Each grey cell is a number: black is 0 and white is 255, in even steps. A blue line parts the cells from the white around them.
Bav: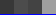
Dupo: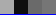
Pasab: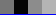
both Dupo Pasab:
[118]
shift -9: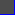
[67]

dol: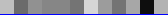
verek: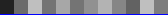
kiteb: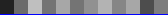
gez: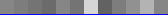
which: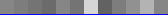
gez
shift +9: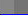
[143 125]
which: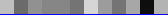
dol
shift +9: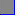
[143]
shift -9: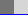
[107 205]
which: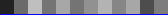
kiteb

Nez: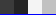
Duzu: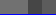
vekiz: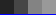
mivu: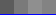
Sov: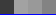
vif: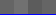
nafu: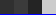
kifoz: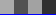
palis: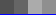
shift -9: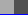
[162  72]
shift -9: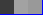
[ 50 153 144]
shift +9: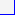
[253]
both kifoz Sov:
[162]

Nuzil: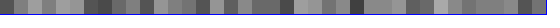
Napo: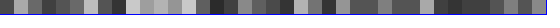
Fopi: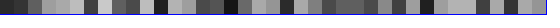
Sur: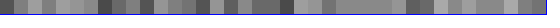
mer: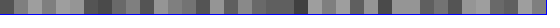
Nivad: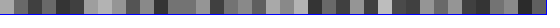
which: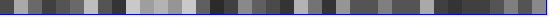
Napo
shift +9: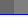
[114 136]
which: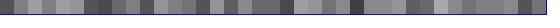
Nuzil
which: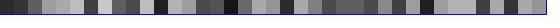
Fopi

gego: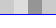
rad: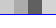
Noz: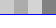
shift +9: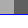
[181 105]
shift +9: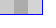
[212 181 221]
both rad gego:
[203]
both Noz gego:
[203]
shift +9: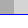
[181 221]
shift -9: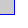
[194]
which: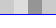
gego

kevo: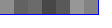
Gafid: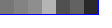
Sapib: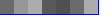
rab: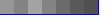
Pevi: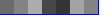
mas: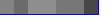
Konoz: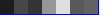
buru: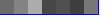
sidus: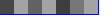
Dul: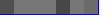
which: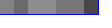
mas
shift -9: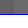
[89 98]
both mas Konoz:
[71]
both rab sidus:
[163]
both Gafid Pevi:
[131]
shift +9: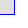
[232]

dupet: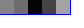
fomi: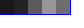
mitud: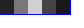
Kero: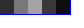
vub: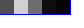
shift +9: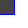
[77]
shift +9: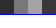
[ 55 129 172  65]
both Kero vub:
[14]
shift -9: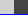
[199  59]
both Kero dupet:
[163]

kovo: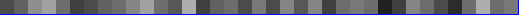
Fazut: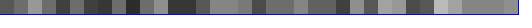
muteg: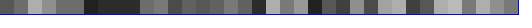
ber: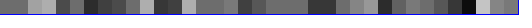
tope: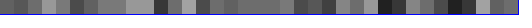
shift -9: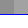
[134 153]
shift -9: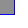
[134]
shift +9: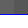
[106  96]
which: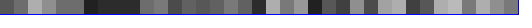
muteg
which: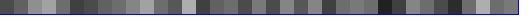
kovo

